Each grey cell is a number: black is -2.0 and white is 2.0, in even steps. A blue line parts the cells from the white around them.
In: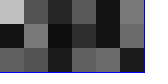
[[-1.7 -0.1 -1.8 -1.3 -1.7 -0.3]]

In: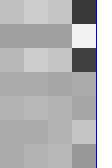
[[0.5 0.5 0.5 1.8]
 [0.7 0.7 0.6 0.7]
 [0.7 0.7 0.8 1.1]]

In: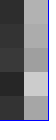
[[-1.2  0.7]
 [-1.4  1.2]]

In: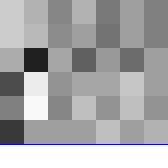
[[ 1.2  0.9  0.2  0.5 -0.2  0.5  0.0]
 [-0.8  1.7  0.3  0.6  0.6  1.1  0.5]
 [-1.1  0.5  0.5  0.5  1.0  0.5  0.8]]

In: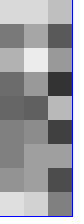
[[-0.1  0.6 -0.6]
 [-0.3  0.4 -1.2]
 [ 0.0  0.2 -1.0]
 [ 0.3  0.5 -0.8]]

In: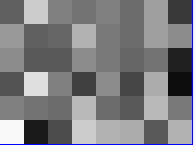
[[ 0.4 -0.5 -0.4  0.8 -0.1 -0.3  0.5  0.2]
 [-0.7  1.5  0.0 -1.0  0.2 -0.9  0.7 -1.8]
 [ 1.9 -1.6 -0.8  1.2  0.8  0.7 -0.6  0.8]]

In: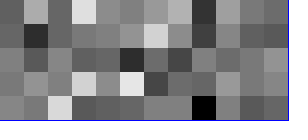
[[-0.4 -1.3 -0.4 -0.1  0.0  0.3  1.3  0.2 -1.0  0.1 -0.5 -0.6]
 [-0.1  0.3  0.0  1.3  0.2  1.6 -0.9 -0.3 -0.4  0.4 -0.1  0.1]]

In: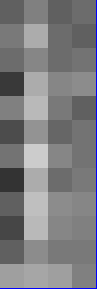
[[-0.1  0.7 -0.3 -0.5]
 [-1.1  0.7  0.1  0.2]
 [-0.8  0.3 -0.4 -0.2]
 [-1.2  0.7 -0.3 -0.1]
 [-0.9  0.9  0.1  0.0]
 [ 0.5  0.6  0.5  0.0]]
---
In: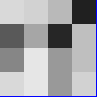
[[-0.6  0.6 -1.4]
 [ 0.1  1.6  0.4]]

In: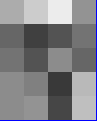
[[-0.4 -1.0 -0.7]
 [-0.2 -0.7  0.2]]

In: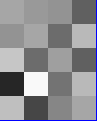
[[ 0.3  0.6 -0.3]
 [ 1.1 -0.3  0.5]]

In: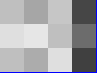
[[1.5 1.6 1.0]
 [1.0 0.7 1.5]]

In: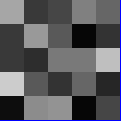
[[-1.1  0.4 -0.6]
 [-1.1 -1.3 -0.1]]

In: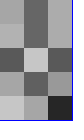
[[ 0.8 -0.4  0.7]
 [-0.6  1.1 -0.6]]
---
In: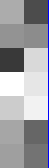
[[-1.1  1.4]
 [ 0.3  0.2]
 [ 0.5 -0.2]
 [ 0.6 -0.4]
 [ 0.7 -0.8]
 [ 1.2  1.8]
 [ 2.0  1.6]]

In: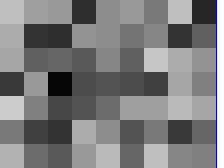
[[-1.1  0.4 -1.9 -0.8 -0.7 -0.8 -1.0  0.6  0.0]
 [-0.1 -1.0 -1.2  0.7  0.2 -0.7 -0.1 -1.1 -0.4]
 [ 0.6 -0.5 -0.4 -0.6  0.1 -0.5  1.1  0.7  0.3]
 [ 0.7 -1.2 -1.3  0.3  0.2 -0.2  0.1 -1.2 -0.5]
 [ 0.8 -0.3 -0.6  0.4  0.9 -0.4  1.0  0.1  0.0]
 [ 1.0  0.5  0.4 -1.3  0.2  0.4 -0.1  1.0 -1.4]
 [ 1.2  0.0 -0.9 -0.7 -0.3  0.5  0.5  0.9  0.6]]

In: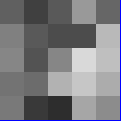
[[-0.5 -1.0 -0.6  0.4 -0.4]
 [-0.2 -0.3  0.8  1.1  0.7]
 [-0.1 -1.1 -1.3  0.6  0.2]
 [ 0.0 -0.6 -0.8 -0.8  0.9]
 [ 0.1 -0.7  0.1  1.4  1.0]]

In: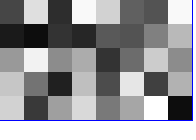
[[-1.6 -1.8 -1.2 -1.4 -0.6 -0.7  0.0  0.9]
 [-0.9  1.5 -1.3  1.9  1.3 -0.5 -0.7  1.9]
 [ 0.4  1.8  0.2  0.7 -1.2 -0.3  1.2  0.2]
 [ 1.1 -0.2 -1.5  1.0 -0.8  1.6 -1.0  0.8]
 [ 1.3 -1.1  0.5  1.4 -0.1  0.6  2.0 -1.8]]

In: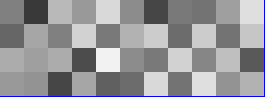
[[-0.4  0.6  0.0  1.3 -0.1  0.8  1.2 -0.3  1.2 -0.2  1.1]
 [ 0.0 -1.1  0.9  0.4  1.4  0.2 -0.9 -0.1 -0.2  0.5  1.5]
 [ 0.4  0.3 -0.9  0.6 -0.5 -0.3  1.4 -0.2  1.5  0.3  0.8]
 [ 0.7  0.5  0.7 -0.8  1.8  0.2 -0.1  1.3  0.1  1.0 -0.6]]

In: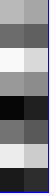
[[-1.9 -1.5]
 [-1.6 -1.3]
 [-0.3 -0.5]
 [-0.2 -0.6]
 [ 0.4  0.2]
 [ 0.9  0.6]
 [ 1.7  1.2]
 [ 1.9  1.4]]
